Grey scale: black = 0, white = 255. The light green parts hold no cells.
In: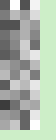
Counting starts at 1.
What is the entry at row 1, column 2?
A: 254
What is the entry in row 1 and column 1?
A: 92
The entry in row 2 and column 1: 124
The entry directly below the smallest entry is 155
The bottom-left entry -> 167
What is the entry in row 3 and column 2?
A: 82
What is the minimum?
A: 60
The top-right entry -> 243
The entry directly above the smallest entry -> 167
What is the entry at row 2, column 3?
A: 155
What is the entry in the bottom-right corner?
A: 254
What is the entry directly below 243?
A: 219
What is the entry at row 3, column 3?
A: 176
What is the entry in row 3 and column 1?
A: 82

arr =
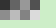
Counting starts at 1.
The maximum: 219
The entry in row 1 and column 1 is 50
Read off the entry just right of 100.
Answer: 152

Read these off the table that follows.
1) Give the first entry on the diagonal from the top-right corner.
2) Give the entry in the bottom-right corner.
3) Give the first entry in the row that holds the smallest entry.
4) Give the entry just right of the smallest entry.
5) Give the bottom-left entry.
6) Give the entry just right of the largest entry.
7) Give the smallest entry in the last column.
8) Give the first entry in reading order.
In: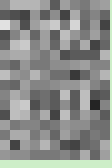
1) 159
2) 159
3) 121
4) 132
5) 150
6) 159
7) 67
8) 141

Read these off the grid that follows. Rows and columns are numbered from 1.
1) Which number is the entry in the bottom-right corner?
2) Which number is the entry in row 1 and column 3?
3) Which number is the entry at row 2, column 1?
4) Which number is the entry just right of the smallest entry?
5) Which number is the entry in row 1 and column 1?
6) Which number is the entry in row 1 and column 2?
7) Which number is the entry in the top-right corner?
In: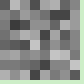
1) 90
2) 144
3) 133
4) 79
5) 90
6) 185
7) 133

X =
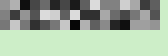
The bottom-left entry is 119
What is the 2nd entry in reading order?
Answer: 177
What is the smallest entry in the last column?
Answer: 83
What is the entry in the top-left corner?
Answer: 148
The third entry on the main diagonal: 119
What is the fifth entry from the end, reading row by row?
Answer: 36
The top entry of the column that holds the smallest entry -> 26
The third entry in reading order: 15
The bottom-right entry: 148
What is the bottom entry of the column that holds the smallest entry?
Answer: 6
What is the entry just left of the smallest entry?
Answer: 198
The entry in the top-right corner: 95

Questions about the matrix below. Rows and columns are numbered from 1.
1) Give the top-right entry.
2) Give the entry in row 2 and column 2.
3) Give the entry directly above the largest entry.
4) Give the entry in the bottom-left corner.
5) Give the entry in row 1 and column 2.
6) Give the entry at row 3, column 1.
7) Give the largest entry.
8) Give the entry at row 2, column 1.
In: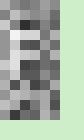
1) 139
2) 190
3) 130
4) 149
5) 139
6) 201
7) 243
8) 130
